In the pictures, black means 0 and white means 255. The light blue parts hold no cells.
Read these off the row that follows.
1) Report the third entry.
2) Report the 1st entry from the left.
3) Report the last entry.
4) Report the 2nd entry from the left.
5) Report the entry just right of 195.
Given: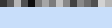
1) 182
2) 53
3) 182
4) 93
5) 137

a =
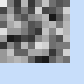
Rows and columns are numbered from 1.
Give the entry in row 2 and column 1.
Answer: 70
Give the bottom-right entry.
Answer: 111
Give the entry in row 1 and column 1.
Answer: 235
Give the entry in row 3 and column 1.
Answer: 137
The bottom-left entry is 152
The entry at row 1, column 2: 123
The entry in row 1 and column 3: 55
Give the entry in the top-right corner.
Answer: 98
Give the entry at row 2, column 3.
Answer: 70

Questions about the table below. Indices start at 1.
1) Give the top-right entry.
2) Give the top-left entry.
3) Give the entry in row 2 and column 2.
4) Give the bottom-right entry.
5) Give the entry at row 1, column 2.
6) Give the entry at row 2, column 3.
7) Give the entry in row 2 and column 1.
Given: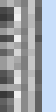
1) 111
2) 154
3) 84
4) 97
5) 183
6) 227
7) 71

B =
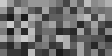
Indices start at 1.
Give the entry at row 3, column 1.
68
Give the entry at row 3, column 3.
123
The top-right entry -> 176
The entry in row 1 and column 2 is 151
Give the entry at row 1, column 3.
96
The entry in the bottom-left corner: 111
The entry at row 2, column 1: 151
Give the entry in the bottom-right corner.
111
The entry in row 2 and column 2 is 68
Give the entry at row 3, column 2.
27
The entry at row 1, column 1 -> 202
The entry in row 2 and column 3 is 176

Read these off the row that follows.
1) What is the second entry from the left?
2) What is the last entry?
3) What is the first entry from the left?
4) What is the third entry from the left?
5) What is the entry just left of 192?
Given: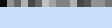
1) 145
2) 115
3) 11
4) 102
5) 102

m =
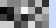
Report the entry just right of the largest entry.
176
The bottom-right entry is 130
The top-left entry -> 176
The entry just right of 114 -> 32
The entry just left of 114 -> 19

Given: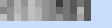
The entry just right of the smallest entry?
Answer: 117
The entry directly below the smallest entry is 105
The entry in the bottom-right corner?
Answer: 89
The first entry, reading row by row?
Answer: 163
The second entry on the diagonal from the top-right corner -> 179
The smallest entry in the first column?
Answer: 133
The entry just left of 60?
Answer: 133
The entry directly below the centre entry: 147
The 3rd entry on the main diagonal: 192
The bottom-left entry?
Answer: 192
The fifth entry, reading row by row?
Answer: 192
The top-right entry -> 89

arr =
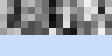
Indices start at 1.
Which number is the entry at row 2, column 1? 195
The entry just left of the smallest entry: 124
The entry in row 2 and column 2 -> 153
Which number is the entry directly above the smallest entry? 63
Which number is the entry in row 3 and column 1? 167
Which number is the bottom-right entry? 137
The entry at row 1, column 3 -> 49
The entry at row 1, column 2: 124
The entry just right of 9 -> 63
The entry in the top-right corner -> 167
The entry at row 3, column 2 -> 63
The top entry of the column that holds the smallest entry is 21
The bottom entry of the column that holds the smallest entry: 225
